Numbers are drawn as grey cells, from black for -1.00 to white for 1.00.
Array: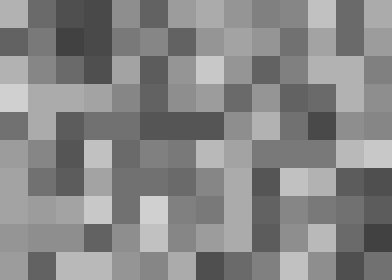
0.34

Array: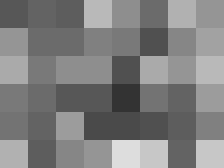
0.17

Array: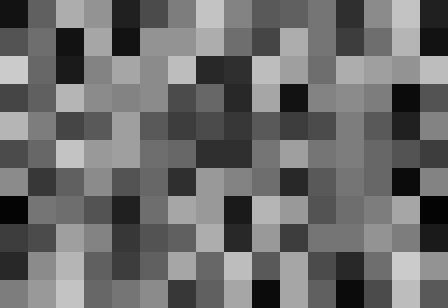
-0.75

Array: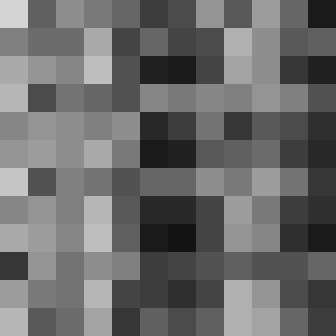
-0.80

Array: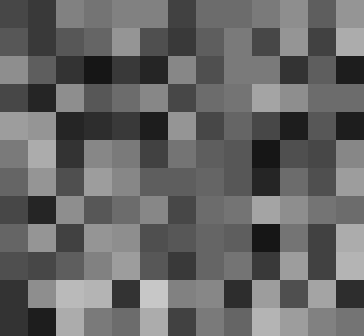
0.17

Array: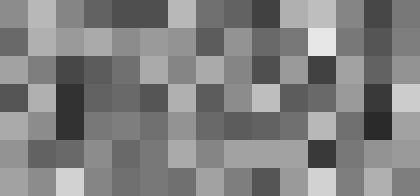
-0.06

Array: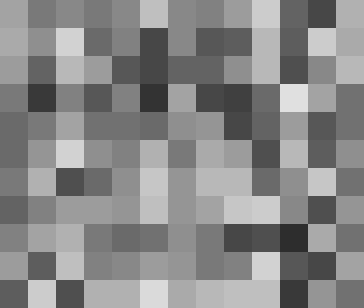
0.39

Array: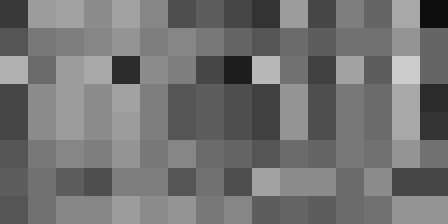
-0.89

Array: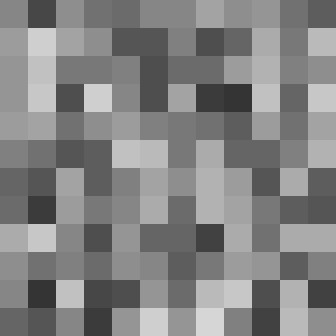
-0.27
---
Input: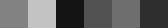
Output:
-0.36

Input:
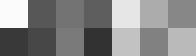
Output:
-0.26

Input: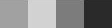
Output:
-0.67

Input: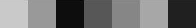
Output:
-0.32

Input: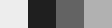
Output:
0.39

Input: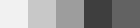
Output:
-0.51
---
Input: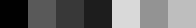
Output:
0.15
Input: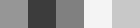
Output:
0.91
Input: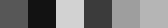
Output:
0.24
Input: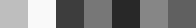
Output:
0.05
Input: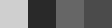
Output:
-0.20
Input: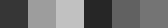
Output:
-0.24
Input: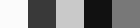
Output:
-0.87
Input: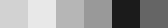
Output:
-0.79
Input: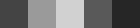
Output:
-0.30
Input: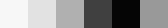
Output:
-0.96
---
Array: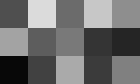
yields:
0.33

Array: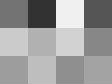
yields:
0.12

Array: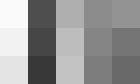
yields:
0.53

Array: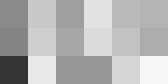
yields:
0.19

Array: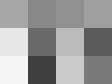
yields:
0.59

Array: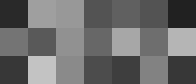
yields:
0.08
